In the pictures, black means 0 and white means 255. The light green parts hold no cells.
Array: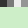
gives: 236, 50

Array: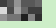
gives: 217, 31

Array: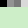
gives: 217, 0

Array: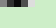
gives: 221, 11

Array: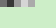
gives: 213, 55

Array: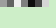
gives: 238, 14
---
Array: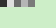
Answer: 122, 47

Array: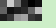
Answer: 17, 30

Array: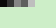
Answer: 190, 10

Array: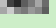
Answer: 107, 166

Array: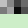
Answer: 107, 122

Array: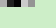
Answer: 148, 175

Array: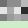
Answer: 185, 127

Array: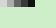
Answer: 16, 214

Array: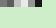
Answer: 23, 121
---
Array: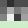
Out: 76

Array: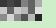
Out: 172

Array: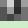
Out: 158

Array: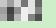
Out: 104

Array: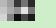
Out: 42

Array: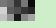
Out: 11
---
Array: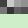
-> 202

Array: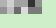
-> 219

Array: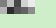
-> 235

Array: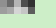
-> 213

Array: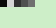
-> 213

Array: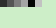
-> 194

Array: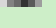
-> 216

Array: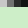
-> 199

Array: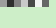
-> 243
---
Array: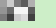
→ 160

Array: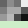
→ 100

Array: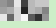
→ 148

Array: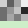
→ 208

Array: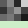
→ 91

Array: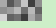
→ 170

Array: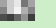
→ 163

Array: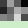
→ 62
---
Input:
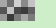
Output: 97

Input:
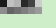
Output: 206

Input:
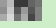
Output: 129

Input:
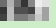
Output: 161

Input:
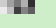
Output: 47

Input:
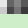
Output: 88

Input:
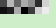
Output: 209

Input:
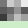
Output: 90
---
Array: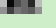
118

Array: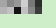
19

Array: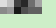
24

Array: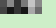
52

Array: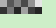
37

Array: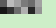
108

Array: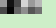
100
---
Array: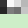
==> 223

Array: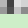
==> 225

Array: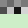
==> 150

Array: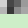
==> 97

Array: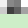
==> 124

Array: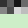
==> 20
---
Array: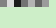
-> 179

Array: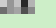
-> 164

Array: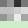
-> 178

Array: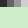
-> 101

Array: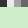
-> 234

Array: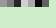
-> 168
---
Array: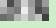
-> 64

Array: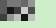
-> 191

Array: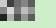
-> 93

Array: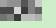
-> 175

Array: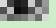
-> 217

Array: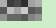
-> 146

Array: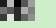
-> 143
